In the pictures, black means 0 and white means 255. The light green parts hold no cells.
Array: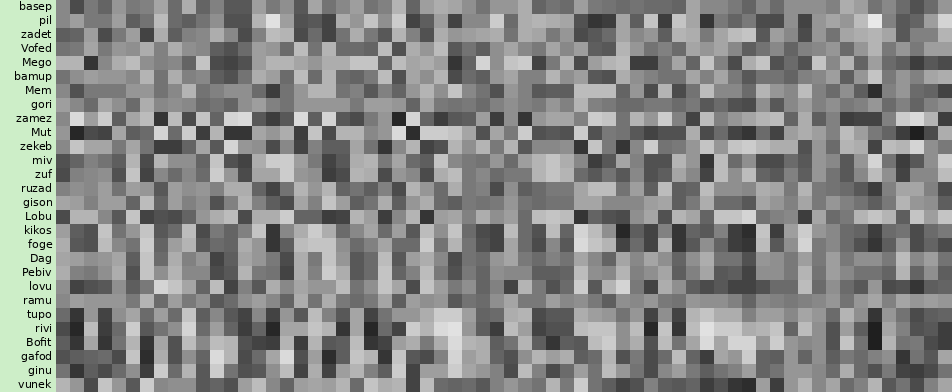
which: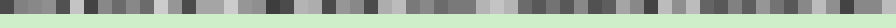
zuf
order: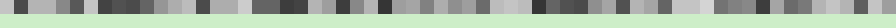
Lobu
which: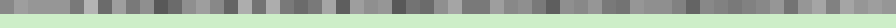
ramu

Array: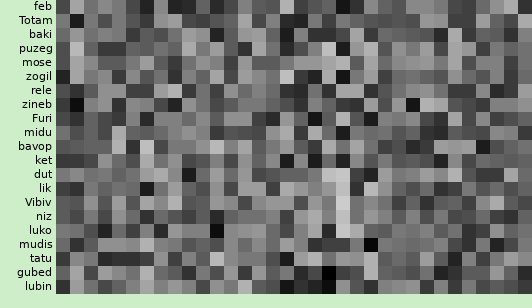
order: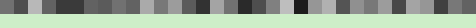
puzeg
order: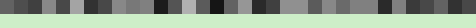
Furi
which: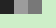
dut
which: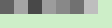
zogil
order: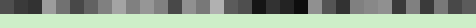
lubin
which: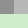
bavop

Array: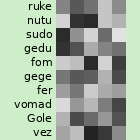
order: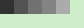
gedu
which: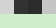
nutu

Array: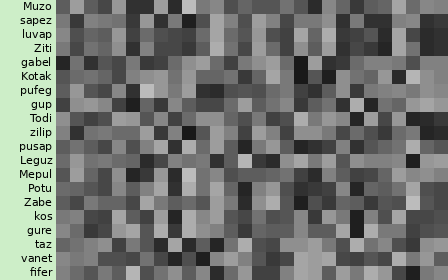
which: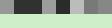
Muzo
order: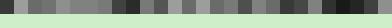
zilip
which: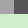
gure
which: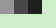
fifer
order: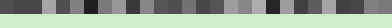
kos

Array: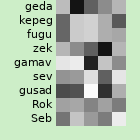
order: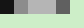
zek
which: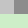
gamav
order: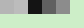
geda
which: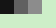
geda
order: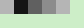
zek
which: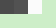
gusad

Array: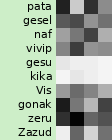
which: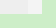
gesu
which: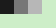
gonak
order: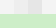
kika

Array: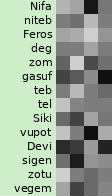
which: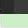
Devi
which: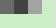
Siki
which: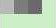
teb
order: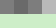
teb

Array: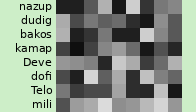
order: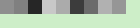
Deve
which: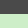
Telo
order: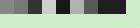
nazup
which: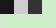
nazup
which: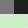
bakos

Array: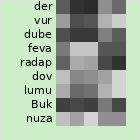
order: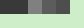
dube
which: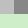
dov
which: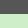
feva
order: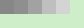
dov

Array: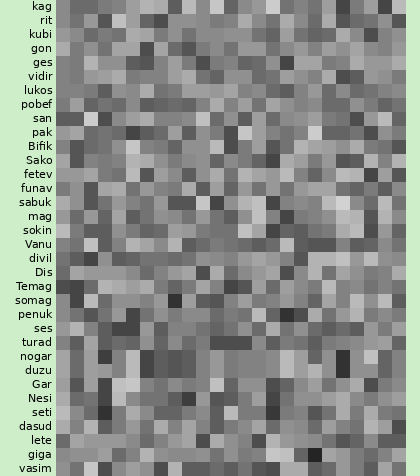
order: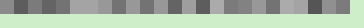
funav
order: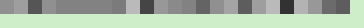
duzu
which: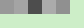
lete
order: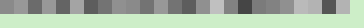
mag

